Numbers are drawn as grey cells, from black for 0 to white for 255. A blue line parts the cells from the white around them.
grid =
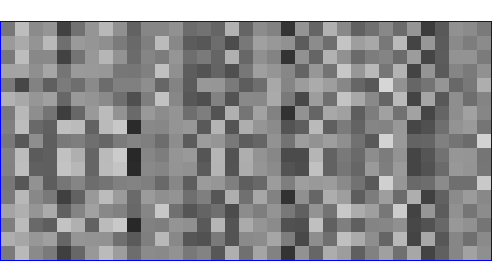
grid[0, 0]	119
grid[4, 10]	142
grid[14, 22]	192
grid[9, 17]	174
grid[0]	[119, 189, 139, 149, 65, 113, 149, 184, 144, 98, 134, 134, 145, 108, 114, 101, 178, 101, 140, 130, 52, 148, 101, 177, 137, 97, 112, 136, 107, 149, 60, 89, 145, 139, 122]
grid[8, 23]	158
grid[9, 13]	153
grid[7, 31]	111
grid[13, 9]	104
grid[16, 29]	167
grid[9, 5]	175
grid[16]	[122, 185, 138, 122, 63, 103, 152, 187, 157, 109, 139, 137, 146, 120, 131, 87, 175, 112, 165, 130, 51, 146, 102, 173, 157, 95, 129, 160, 112, 167, 67, 96, 134, 162, 143]
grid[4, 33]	120
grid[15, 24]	192
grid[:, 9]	[98, 105, 107, 118, 128, 79, 106, 43, 132, 40, 42, 131, 106, 104, 40, 90, 109]
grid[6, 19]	130
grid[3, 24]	199
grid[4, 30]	116
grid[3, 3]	166
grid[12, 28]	107
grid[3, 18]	159
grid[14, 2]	105
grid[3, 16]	79
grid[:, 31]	[89, 91, 92, 90, 149, 88, 101, 111, 128, 114, 107, 139, 97, 92, 104, 87, 96]
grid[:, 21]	[148, 92, 145, 100, 156, 72, 146, 94, 157, 75, 77, 158, 144, 96, 79, 72, 146]
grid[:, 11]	[134, 187, 124, 192, 102, 194, 140, 135, 109, 125, 133, 105, 143, 199, 126, 184, 137]
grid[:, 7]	[184, 143, 182, 151, 108, 138, 187, 186, 102, 186, 187, 116, 188, 136, 187, 146, 187]
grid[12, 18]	167
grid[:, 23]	[177, 110, 178, 115, 158, 111, 168, 95, 158, 98, 98, 156, 173, 115, 96, 111, 173]
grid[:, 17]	[101, 120, 103, 119, 93, 137, 117, 174, 93, 174, 172, 94, 112, 140, 171, 138, 112]
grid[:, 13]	[108, 92, 110, 93, 91, 87, 110, 152, 91, 153, 145, 93, 111, 85, 144, 86, 120]
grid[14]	[126, 187, 105, 94, 195, 176, 98, 187, 201, 40, 129, 126, 148, 144, 89, 181, 84, 171, 149, 139, 81, 79, 192, 96, 127, 95, 132, 134, 144, 71, 82, 104, 152, 145, 117]
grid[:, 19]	[130, 152, 131, 149, 168, 170, 130, 139, 146, 135, 139, 156, 130, 148, 139, 166, 130]
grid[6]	[122, 184, 142, 116, 62, 103, 153, 187, 147, 106, 153, 140, 148, 110, 126, 83, 176, 117, 162, 130, 50, 146, 101, 168, 160, 94, 125, 161, 113, 162, 70, 101, 142, 161, 134]
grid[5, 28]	186
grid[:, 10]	[134, 127, 133, 128, 142, 126, 153, 137, 127, 134, 137, 127, 155, 134, 129, 127, 139]

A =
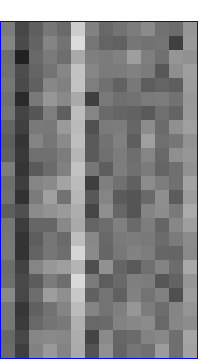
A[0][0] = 124
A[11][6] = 63
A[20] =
[118, 55, 97, 114, 132, 187, 132, 115, 127, 150, 124, 109, 133, 148]
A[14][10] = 125
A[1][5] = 219
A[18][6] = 122
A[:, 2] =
[95, 99, 105, 100, 96, 121, 86, 121, 132, 112, 90, 133, 123, 139, 102, 93, 99, 133, 92, 109, 97, 104, 134, 130]
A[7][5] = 186
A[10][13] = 145
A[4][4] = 128
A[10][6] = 118
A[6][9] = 98
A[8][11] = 111
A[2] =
[110, 33, 105, 122, 110, 169, 127, 123, 129, 158, 126, 112, 149, 145]
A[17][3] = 152
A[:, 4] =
[106, 115, 110, 134, 128, 137, 95, 154, 138, 124, 129, 163, 114, 154, 136, 106, 110, 158, 110, 143, 132, 121, 135, 131]
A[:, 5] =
[204, 219, 169, 194, 195, 169, 189, 186, 190, 182, 194, 187, 182, 173, 169, 190, 214, 180, 217, 200, 187, 176, 172, 170]
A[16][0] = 120
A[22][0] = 103
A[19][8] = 96
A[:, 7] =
[104, 100, 123, 123, 112, 121, 106, 122, 114, 111, 94, 127, 133, 143, 109, 104, 102, 145, 93, 116, 115, 106, 138, 144]
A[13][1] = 79
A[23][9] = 117
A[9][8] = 124
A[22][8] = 102
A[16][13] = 137
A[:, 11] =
[113, 116, 112, 88, 100, 124, 111, 107, 111, 104, 101, 125, 142, 141, 101, 108, 102, 131, 87, 129, 109, 104, 136, 156]
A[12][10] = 105

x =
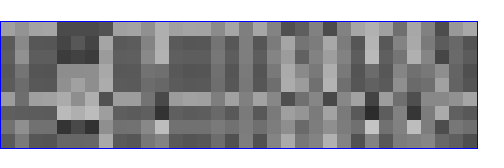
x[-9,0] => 160
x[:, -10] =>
[130, 124, 130, 121, 111, 135, 122, 124, 131]
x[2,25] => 93
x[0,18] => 166
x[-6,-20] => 85
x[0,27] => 160
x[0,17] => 127
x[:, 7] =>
[82, 165, 155, 168, 172, 81, 158, 143, 169]
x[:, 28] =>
[111, 131, 117, 133, 143, 111, 129, 129, 124]
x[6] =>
[95, 93, 92, 91, 186, 175, 188, 158, 94, 91, 95, 51, 95, 91, 93, 105, 89, 122, 88, 122, 159, 149, 123, 163, 122, 89, 44, 93, 129, 54, 124, 171, 96, 88]
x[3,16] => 85
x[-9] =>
[160, 147, 163, 165, 75, 75, 75, 82, 160, 163, 144, 175, 160, 164, 163, 139, 165, 127, 166, 131, 80, 94, 129, 75, 130, 166, 177, 160, 111, 167, 129, 77, 152, 168]
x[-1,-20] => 87
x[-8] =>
[90, 137, 87, 86, 69, 87, 68, 165, 89, 92, 131, 175, 90, 86, 87, 116, 87, 126, 86, 123, 165, 116, 124, 168, 124, 86, 180, 88, 131, 169, 122, 92, 104, 83]
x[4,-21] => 88
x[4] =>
[91, 108, 88, 87, 144, 161, 142, 172, 91, 90, 108, 103, 91, 88, 89, 110, 87, 120, 86, 110, 172, 156, 112, 179, 111, 86, 97, 90, 143, 106, 111, 161, 99, 84]
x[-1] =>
[90, 122, 86, 84, 103, 102, 103, 169, 90, 86, 119, 131, 89, 84, 87, 109, 81, 126, 81, 132, 170, 119, 131, 177, 131, 81, 131, 88, 124, 128, 134, 104, 95, 78]
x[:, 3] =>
[165, 86, 93, 84, 87, 161, 91, 113, 84]
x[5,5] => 142
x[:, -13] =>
[94, 116, 97, 138, 156, 112, 149, 106, 119]
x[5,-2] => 145
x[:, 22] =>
[129, 124, 130, 121, 112, 134, 123, 125, 131]
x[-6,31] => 142
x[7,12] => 113
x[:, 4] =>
[75, 69, 60, 141, 144, 171, 186, 52, 103]
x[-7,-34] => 95
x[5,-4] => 136
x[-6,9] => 89

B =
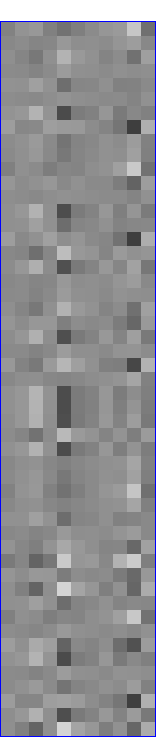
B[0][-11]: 130
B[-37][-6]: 133
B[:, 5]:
[127, 142, 153, 144, 134, 143, 124, 153, 132, 133, 132, 145, 143, 123, 133, 149, 152, 122, 141, 144, 153, 141, 122, 143, 159, 136, 123, 123, 122, 154, 122, 135, 133, 127, 135, 133, 142, 152, 150, 141, 164, 132, 132, 144, 137, 124, 144, 132, 155, 122, 164]
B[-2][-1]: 121
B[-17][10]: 128
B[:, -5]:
[139, 143, 145, 143, 135, 141, 129, 140, 136, 138, 142, 138, 141, 131, 136, 138, 148, 132, 143, 143, 146, 137, 131, 143, 145, 141, 130, 129, 131, 147, 130, 140, 138, 138, 139, 135, 143, 143, 153, 137, 150, 136, 142, 142, 132, 130, 143, 137, 141, 131, 151]
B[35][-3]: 129
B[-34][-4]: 152
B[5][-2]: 132
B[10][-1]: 114
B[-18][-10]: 147
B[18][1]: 139
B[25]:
[136, 142, 143, 135, 133, 136, 141, 144, 148, 165, 129]
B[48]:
[156, 134, 134, 158, 161, 155, 141, 131, 118, 63, 176]
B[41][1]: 145
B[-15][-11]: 136
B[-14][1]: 135
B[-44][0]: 157
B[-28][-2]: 148
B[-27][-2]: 71
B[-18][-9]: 152
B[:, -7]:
[114, 152, 179, 155, 110, 147, 75, 154, 116, 120, 134, 137, 145, 77, 109, 142, 189, 80, 152, 155, 178, 127, 79, 156, 182, 133, 76, 76, 78, 185, 76, 129, 120, 114, 130, 109, 153, 168, 202, 124, 212, 109, 134, 153, 99, 75, 156, 116, 161, 78, 212]
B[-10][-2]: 137
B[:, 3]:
[128, 135, 144, 139, 146, 142, 147, 158, 138, 137, 125, 151, 142, 144, 145, 160, 135, 140, 135, 138, 144, 151, 142, 137, 154, 135, 146, 145, 143, 140, 145, 135, 137, 129, 135, 146, 136, 147, 119, 151, 143, 145, 126, 140, 159, 148, 138, 139, 158, 143, 143]
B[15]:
[157, 137, 145, 160, 142, 149, 138, 134, 114, 62, 173]
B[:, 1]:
[147, 140, 133, 138, 145, 139, 151, 135, 145, 144, 144, 140, 140, 151, 145, 137, 133, 151, 139, 139, 133, 140, 150, 138, 131, 142, 151, 151, 151, 133, 151, 143, 145, 147, 143, 145, 139, 135, 134, 141, 128, 145, 144, 138, 144, 151, 138, 145, 134, 151, 128]
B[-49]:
[143, 133, 120, 144, 179, 153, 145, 132, 140, 113, 159]
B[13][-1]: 123
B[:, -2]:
[198, 157, 113, 141, 130, 132, 136, 62, 156, 160, 201, 99, 132, 149, 135, 62, 145, 162, 156, 143, 112, 103, 159, 148, 71, 165, 141, 148, 157, 126, 147, 165, 161, 197, 165, 132, 155, 104, 203, 105, 102, 137, 200, 136, 81, 137, 145, 156, 63, 155, 102]
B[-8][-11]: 141

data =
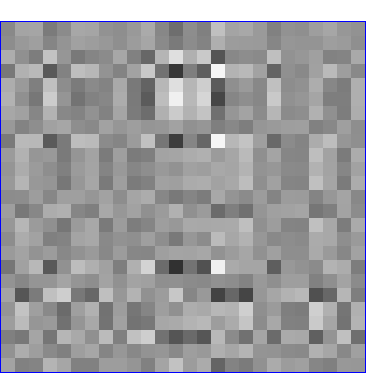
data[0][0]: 137
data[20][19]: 155
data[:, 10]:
[170, 166, 103, 200, 99, 91, 109, 149, 193, 127, 142, 129, 172, 144, 133, 159, 134, 211, 160, 145, 133, 120, 206, 147, 129]
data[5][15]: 70
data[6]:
[167, 161, 134, 179, 136, 131, 146, 130, 165, 123, 109, 176, 203, 178, 195, 112, 150, 163, 139, 182, 139, 142, 177, 144, 125, 173]
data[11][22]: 192
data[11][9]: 123
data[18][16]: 141
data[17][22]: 139
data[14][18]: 144
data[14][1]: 182
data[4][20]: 141
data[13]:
[158, 120, 135, 172, 176, 134, 127, 168, 151, 162, 144, 155, 177, 144, 155, 107, 127, 112, 149, 160, 162, 165, 118, 127, 163, 140]
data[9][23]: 162
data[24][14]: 171
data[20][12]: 144
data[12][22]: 132
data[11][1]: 181
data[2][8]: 167
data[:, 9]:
[153, 156, 129, 162, 121, 122, 123, 158, 155, 123, 134, 123, 165, 162, 125, 143, 135, 176, 163, 179, 118, 115, 193, 136, 149]
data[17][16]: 170
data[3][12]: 55
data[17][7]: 161
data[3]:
[120, 177, 185, 89, 130, 190, 183, 147, 131, 162, 200, 114, 55, 126, 94, 246, 179, 185, 162, 100, 144, 137, 161, 186, 158, 137]
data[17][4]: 145
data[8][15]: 246
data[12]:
[140, 141, 157, 135, 159, 159, 150, 162, 141, 165, 172, 135, 121, 133, 124, 168, 148, 139, 156, 132, 156, 155, 132, 151, 164, 136]
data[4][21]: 145
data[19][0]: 164
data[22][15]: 184
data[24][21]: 160
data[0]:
[137, 164, 165, 123, 139, 167, 165, 146, 142, 153, 170, 135, 110, 141, 128, 192, 164, 168, 154, 129, 146, 143, 158, 166, 151, 146]
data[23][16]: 166
